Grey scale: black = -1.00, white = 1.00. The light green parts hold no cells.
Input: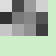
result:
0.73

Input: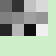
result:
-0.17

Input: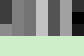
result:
-0.53

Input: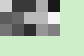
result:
0.64

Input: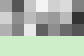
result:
0.29

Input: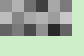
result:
0.13
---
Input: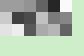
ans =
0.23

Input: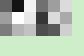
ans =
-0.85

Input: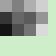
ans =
0.00

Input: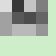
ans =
-0.56

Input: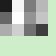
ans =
0.91

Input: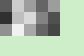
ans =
0.60

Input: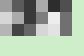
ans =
-0.29

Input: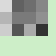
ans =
-0.24

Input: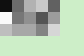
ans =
-0.16

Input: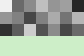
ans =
-0.17
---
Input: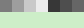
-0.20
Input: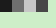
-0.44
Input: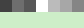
0.04
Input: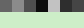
-0.46
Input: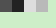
0.45
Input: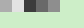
0.11
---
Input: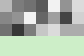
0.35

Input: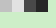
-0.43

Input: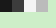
0.91

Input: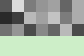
0.45

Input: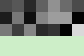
-0.98

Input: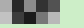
-0.07

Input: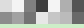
0.47

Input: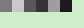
0.24

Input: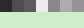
0.35

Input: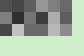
0.44
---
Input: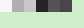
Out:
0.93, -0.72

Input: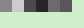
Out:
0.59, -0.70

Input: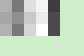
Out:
1.00, -0.52

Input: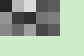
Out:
0.71, -0.71

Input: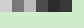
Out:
0.62, -0.66

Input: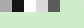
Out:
1.00, -0.83

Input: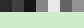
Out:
0.82, -0.83
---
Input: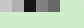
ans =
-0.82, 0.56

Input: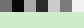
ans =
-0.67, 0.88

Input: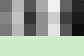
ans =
0.13, 0.89

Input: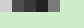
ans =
-0.56, 0.64

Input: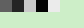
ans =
0.58, 0.84

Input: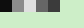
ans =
0.75, 0.75

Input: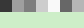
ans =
0.61, 0.95

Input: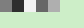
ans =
0.90, 0.90

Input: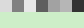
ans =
-0.26, 0.81

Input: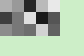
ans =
0.75, 0.83
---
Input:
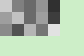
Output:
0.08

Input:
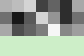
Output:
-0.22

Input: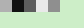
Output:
0.39

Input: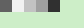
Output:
-0.24

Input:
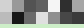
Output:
-0.17

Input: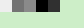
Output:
0.87
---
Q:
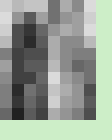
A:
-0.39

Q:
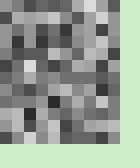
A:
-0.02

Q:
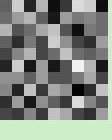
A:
0.51

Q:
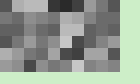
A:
0.21

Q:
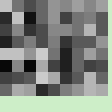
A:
-0.40

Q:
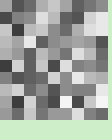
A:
0.82
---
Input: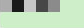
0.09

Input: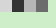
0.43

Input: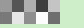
-0.14

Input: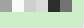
0.27

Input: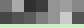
-0.45

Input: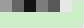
-0.21

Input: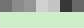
-0.10
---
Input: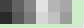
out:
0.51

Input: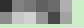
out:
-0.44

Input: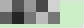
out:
0.47

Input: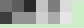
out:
0.34

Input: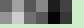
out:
-0.96

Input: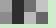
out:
0.46
